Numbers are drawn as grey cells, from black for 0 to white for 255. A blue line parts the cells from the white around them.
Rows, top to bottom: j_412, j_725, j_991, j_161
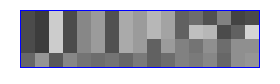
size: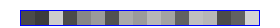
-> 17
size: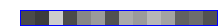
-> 14
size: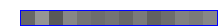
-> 14
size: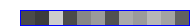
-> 12
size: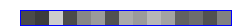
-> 15
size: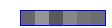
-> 6

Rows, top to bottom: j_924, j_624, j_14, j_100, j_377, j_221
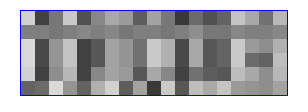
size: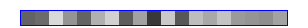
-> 19
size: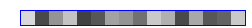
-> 16
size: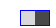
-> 2
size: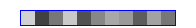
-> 11

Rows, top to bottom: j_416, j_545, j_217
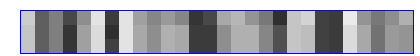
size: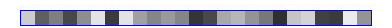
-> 25
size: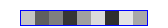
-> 9
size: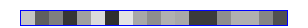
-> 19
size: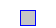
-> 1
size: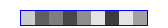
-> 9
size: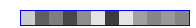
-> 12
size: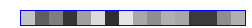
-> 16

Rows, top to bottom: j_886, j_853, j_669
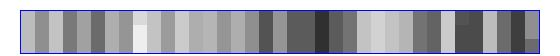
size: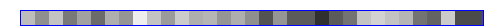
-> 33
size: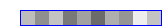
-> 10
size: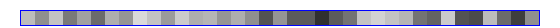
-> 37
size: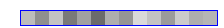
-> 14
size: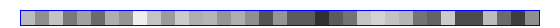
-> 37
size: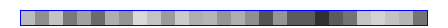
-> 29

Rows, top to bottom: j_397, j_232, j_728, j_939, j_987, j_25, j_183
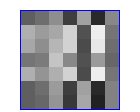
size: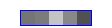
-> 5
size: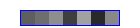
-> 7
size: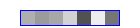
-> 7

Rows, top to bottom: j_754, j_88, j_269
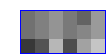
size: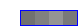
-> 4
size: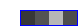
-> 4
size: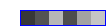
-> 6

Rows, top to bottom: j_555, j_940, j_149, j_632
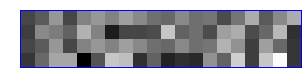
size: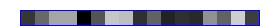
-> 17
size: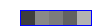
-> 5
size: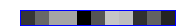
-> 11
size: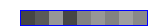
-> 9

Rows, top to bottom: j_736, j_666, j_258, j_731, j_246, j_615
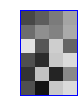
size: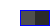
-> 2
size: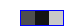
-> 3
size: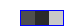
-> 3
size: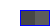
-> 2
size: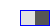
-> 2
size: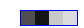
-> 4

